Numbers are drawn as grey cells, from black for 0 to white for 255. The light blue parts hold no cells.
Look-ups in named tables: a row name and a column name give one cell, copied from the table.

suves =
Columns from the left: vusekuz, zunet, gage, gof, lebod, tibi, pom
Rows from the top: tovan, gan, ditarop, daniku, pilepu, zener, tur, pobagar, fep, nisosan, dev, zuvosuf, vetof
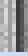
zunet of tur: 194
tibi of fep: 79
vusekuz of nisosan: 187
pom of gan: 129
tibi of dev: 81
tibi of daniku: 79
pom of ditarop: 149
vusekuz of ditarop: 158

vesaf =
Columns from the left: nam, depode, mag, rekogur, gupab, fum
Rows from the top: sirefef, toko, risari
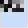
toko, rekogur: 215
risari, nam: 193
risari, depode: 16
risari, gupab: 26
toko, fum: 206
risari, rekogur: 37
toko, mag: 8
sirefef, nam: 12
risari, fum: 34
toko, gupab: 74
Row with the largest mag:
risari

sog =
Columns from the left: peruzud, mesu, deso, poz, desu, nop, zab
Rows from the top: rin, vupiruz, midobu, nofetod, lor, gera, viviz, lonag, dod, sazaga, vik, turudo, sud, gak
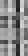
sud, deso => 191
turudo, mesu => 149
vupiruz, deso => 189
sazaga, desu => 95
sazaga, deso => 173
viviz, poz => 93
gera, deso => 194
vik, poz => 73
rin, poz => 134
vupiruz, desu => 43
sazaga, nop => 166
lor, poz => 73
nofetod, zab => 104
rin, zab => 139
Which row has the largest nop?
midobu

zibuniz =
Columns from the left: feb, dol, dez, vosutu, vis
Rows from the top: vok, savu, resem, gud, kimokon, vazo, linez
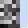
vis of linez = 66
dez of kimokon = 124
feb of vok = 153
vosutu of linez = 65
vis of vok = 128
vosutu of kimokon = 212
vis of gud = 124
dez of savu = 77
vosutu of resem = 68
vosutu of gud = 48
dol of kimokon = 135
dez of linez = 63
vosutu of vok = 55
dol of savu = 104
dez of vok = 201
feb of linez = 10
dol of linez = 24
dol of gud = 84
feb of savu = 209
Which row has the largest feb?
gud

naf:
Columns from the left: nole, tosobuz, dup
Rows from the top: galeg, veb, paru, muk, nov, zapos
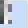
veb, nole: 119
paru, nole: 103
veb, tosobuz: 196
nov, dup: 220
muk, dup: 225
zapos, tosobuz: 247
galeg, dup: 223
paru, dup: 119

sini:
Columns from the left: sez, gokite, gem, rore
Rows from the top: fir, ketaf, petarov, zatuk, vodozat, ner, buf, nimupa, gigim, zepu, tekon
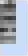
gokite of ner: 133
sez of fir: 210
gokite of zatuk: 149
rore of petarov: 116
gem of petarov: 105
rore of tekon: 155
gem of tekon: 166
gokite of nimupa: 75
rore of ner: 126
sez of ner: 122
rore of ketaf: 77
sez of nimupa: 49
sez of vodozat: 96
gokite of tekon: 159
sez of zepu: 113
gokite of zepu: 117
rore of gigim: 180
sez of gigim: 142
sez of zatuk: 134
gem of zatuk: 154

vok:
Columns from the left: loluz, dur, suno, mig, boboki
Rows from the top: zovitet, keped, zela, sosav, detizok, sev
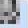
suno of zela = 151
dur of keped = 186
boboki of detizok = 164
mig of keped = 71
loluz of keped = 164
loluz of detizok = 162
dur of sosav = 78
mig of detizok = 93
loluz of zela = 151
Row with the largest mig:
sosav

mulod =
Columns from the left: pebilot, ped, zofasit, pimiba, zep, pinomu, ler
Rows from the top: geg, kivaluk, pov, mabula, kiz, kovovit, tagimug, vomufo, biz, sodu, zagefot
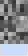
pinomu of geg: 144
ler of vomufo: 144
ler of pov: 89
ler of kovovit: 145
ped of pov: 55
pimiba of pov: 87
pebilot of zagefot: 100
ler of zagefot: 110
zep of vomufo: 167
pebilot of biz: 184
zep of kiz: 136
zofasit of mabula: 153
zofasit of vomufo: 75
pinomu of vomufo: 161
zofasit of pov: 160
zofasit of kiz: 60
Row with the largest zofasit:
biz

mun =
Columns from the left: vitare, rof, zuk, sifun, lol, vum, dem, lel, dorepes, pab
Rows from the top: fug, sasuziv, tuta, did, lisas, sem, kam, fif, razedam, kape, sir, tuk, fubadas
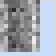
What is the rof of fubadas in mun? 164
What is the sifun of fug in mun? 101
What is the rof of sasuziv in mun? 160
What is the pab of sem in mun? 123
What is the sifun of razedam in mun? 133
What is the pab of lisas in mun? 122
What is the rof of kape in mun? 185
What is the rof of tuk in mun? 172
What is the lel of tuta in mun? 158
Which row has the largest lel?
fug

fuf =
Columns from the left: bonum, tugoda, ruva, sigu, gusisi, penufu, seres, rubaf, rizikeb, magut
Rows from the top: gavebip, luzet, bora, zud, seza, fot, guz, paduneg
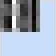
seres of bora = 55
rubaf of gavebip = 117
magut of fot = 122
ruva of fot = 18
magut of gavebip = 118
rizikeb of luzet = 8
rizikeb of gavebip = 4
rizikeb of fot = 18
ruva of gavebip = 27
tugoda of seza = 45
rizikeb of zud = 13
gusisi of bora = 154
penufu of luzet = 46
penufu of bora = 48
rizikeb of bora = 9
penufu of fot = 93
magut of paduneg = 104
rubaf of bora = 104
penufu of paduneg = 65
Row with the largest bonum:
paduneg

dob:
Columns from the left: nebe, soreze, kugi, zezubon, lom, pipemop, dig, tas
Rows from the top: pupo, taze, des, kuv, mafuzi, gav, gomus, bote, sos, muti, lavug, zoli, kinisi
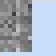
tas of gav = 96
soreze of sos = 155
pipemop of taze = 136
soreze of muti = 112
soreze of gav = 101
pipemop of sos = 115
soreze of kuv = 149
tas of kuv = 121
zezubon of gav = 102
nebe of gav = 147
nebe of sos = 132
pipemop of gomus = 139
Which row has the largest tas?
muti

